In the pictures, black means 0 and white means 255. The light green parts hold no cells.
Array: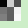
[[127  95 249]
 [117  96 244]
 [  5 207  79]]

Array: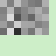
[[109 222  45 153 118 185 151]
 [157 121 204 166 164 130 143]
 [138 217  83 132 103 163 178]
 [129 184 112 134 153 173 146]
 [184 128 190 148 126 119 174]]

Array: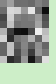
[[194  43  65 151  22  94 223]
 [101 193  77 128  61 149 120]
 [102 193  96 133  94 143 102]
 [211  45 117 129 178 101 200]
 [179  61  17  13  69 237 188]
 [ 85 194 113 118 118 163  89]
 [ 72 207 128 119 127 154  78]
 [109 216 210 152 230 105  14]
 [134 159 110 111 105 129 112]]

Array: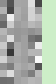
[[110 113 162 169 182 177]
 [182 221 164 151 126 186]
 [144 125 174 164 173  84]
 [209 159 166 159 140 250]
 [176  55 173 161 182 181]
 [201 106 170 160 133 235]
 [167 222 151 160 115 103]
 [182 156 151 154 145 154]
 [104 203 158 165 184 175]
 [129 239 171 159 211 195]
 [178  70 174 162 211 157]
 [142  83 166 164 223  73]]

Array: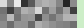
[[140 109 147 145 106 174 159 144 133 129 111]
 [127 186 115 149 153  71 142 116 145 179 184]
 [115  63 122 176 164 216 115 158 113 161  64]
 [219 133 233  50  90 163 177 169 134  37 139]]

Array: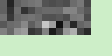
[[128 103 146 156  54  67 130  27  65 151 174  69  41]
 [ 88 107 112 136  94 116 199 160  17 114  40 101 112]
 [114  56 103 111 116 108  82  81  88  76 120 124  75]
 [ 97  49 109  50  75 100 106 106 104 134 132 108  88]
 [ 98  36  96 108 115 121  83  77  83  77 108 120  71]]

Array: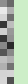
[[214  80]
 [212 213]
 [176 115]
 [191 175]
 [ 85 136]
 [136  42]
 [ 54 145]
 [207 152]
 [ 54 189]
 [212 111]
 [233 175]
 [142 104]]

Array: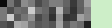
[[ 83  67 171 161 116  88  97  84 163  84 121 107  33]
 [121 204  89 117 145  72  96  49 153  51  57 161 137]
 [121  77 110 102 203 117 103  62 181  90  50  95 134]
 [ 10 116  72 140 123  75  98 126 125 100  58  98 159]]

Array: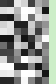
[[ 38  39 107 248 133  62 116]
 [234 237 184 255 254 189  20]
 [253 254  37  36 135  18 108]
 [217  83 125 255 218 209 123]
 [ 66  68 145  27 104  46 143]
 [110  45 208 189  32 214 120]
 [ 19  18 172  19  52 158 251]
 [233 224 101  61 195  61 172]
 [211 228  32  32 206 115 147]
 [ 31  24 167 251 112 228 206]
 [222 230 184 255 252 203  22]
 [ 60  53 233 211  64 171 143]]
